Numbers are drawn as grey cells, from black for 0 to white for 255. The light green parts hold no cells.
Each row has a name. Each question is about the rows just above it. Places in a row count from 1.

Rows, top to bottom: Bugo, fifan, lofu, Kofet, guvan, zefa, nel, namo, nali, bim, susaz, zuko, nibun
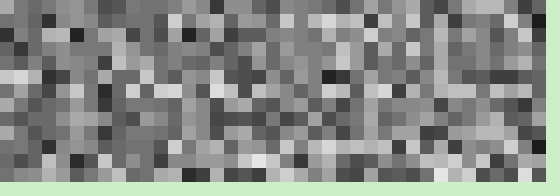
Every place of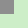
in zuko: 5 10 17 28 30 34
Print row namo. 170 120 85 106 114 154 120 56 100 120 120 114 100 162 136 78 154 170 100 85 136 154 92 128 70 114 162 120 136 136 142 70 136 120 142 106 85 56 128
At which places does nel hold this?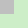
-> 17 19 27 33 34 36
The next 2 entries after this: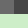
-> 148 199
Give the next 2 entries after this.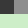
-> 142 100
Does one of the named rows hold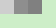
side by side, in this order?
no
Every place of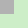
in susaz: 16 25 27

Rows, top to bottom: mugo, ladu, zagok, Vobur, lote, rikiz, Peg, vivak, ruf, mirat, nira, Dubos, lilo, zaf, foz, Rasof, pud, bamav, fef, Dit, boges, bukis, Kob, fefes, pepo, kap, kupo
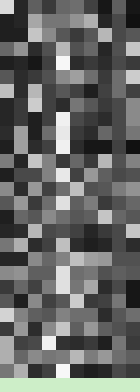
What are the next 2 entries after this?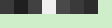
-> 73 138
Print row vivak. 38 58 204 65 44 118 87 58 73 138
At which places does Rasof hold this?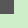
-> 3 6 10
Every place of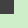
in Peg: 4 6 8 10
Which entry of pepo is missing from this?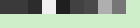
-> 50
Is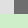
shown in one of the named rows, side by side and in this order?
yes

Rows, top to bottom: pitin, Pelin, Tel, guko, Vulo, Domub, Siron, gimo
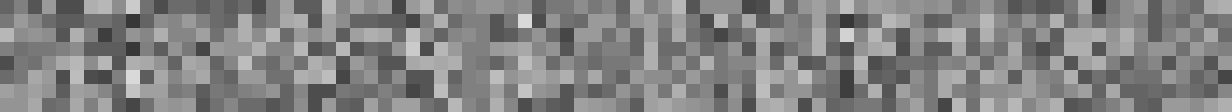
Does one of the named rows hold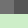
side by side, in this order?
no
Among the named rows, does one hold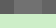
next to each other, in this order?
yes
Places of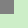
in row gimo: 7 45 80
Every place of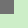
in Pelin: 7 8 19 41 45 53
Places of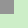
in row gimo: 1 2 13 44 50 72

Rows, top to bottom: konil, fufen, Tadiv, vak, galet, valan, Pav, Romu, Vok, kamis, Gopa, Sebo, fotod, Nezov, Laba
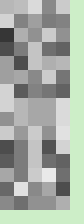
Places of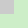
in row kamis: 1 3
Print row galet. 159 77 196 175 183
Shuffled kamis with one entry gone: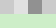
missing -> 153
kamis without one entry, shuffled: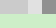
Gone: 153
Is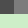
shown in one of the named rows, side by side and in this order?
yes

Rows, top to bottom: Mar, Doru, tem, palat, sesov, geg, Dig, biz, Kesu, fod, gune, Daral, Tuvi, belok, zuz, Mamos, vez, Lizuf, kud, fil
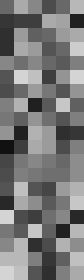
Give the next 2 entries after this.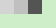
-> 47 127
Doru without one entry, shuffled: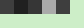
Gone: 163

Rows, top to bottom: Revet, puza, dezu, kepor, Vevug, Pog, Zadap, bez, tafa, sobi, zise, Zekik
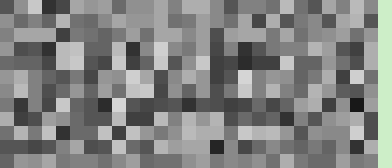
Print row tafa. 174 64 78 158 144 106 85 85 186 64 64 186 129 180 150 180 78 106 85 100 50 129 85 144 158 174 78
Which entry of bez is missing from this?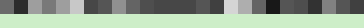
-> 56
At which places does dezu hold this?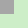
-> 2 3 4 12 13 18 19 21
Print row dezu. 129 166 166 166 64 121 113 100 121 158 113 166 166 137 158 78 158 166 166 121 166 113 137 144 158 113 150
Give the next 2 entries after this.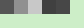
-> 44 64
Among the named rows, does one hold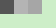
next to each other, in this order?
no
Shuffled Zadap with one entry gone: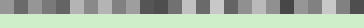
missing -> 93

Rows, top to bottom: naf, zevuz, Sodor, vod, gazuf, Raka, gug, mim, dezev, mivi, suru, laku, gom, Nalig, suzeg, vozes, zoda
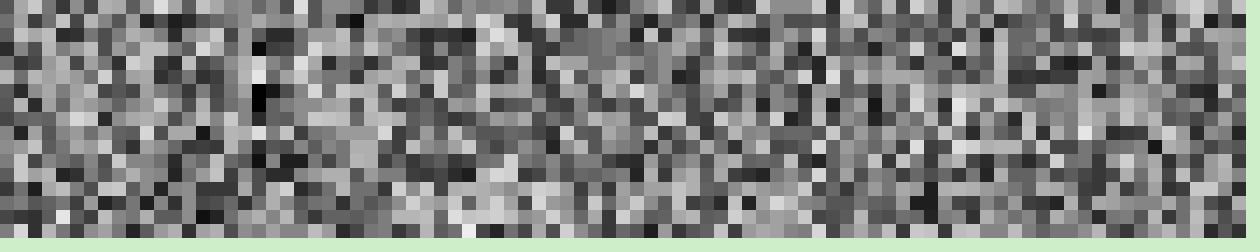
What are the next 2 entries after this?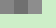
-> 118 56
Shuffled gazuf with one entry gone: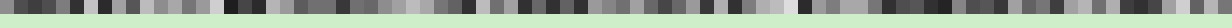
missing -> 148
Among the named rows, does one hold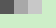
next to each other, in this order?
yes

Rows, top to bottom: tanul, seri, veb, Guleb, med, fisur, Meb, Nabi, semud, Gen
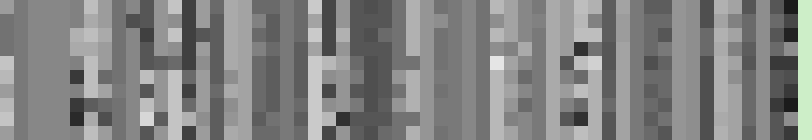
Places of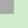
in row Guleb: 6 7 17 38 40 52
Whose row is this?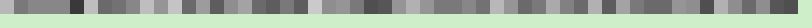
fisur
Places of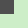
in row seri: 10 51
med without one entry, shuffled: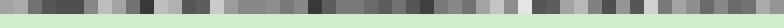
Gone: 99
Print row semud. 196 121 135 135 135 42 170 79 114 135 215 93 196 177 142 93 149 163 93 114 121 93 202 184 49 86 86 86 114 114 149 121 121 135 114 184 129 135 121 170 86 49 177 86 163 121 93 114 149 142 79 170 163 106 142 86 142

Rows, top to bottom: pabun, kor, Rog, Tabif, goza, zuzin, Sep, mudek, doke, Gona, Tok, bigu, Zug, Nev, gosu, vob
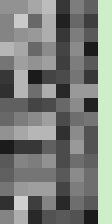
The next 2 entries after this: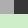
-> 125 89
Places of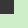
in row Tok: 2 3
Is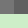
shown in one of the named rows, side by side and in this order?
no
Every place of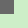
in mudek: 5

